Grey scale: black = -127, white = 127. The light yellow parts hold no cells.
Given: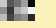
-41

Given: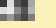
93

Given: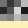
-71

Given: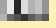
105

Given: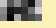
-41

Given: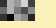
50

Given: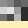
1

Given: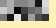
47
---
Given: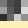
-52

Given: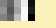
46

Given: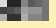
-37

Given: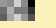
80

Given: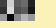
-36

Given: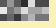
92

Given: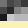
-56
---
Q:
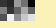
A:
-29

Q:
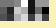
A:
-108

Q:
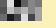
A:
51

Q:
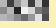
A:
85

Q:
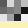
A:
-5

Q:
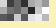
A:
-90
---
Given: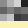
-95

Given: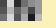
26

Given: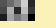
-87

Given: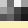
29

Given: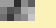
-33

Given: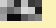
-57

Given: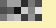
-50

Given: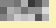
19

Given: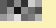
37
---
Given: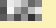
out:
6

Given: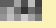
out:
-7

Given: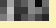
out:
-89

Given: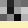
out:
50

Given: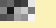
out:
117

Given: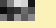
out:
8

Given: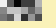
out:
-50

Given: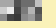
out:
-30

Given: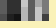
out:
-64
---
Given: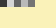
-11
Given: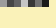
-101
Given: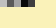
-65
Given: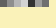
-16
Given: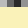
18
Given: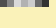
-76
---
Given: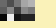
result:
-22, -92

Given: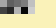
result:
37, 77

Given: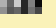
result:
48, -57

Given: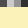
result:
-50, -79

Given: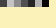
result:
-61, -121

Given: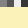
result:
2, -73

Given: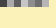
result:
-60, 54

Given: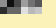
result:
14, 69
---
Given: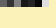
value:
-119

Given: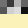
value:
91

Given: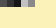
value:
65

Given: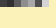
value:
-48

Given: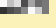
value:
78

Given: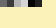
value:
-121
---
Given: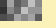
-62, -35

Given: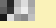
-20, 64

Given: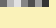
-21, -76

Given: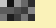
67, -82

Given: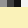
20, 115

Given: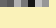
-24, 22

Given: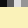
-114, 22
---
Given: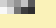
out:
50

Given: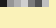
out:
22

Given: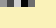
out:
-56

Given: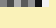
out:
-52

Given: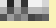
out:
-89

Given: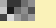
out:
-74
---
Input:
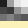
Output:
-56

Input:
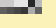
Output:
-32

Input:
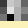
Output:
-41

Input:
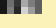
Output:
-104

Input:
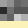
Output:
-85

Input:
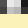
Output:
-61
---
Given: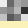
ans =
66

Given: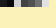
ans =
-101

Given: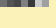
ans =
-15

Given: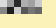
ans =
5

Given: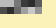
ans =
-52

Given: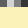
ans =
-32
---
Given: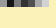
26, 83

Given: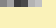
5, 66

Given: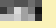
-32, -84

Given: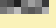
-39, 47

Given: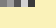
-2, -70

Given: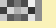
71, 14

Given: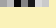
35, 74
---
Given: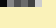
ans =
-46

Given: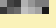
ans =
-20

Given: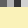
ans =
-73

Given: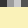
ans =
74

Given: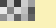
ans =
-27

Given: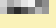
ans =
-86

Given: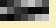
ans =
-89

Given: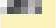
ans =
-32

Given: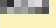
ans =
20
